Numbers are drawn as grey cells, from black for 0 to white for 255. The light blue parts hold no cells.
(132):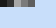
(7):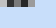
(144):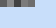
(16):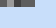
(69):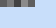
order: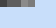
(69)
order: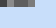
(69)
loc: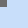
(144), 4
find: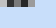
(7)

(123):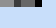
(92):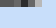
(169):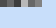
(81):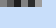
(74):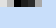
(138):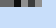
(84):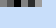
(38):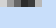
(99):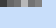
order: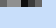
(138)
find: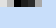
(74)
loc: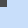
(169), 0
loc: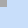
(74), 5

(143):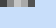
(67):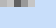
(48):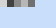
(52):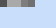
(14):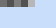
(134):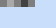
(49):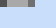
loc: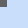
(67), 2
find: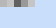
(67)
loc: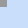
(67), 3

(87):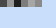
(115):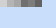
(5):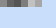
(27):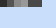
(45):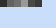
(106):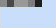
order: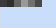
(45)
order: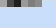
(87)

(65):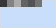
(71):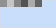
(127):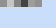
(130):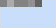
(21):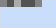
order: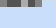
(21)
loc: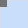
(65), 5
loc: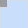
(127), 4
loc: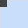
(127), 3

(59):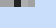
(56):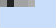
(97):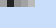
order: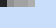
(56)
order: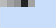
(97)
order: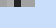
(59)
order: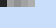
(56)
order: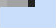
(59)

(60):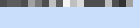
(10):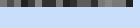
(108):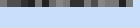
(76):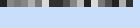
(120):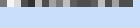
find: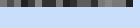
(10)
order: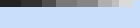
(76)
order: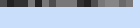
(108)
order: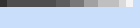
(120)
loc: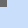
(108), 7
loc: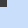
(10), 4

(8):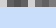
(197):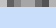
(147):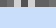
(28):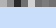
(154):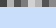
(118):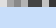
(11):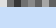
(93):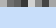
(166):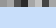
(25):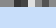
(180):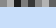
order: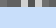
(147)
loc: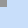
(166), 0
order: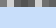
(8)

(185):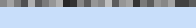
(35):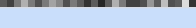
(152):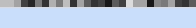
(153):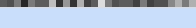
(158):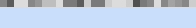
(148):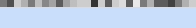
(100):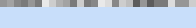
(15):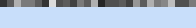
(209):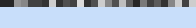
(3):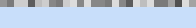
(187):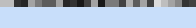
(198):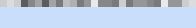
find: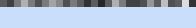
(35)
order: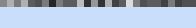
(153)
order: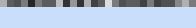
(153)
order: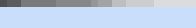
(3)
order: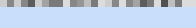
(3)
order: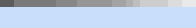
(100)
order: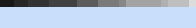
(187)

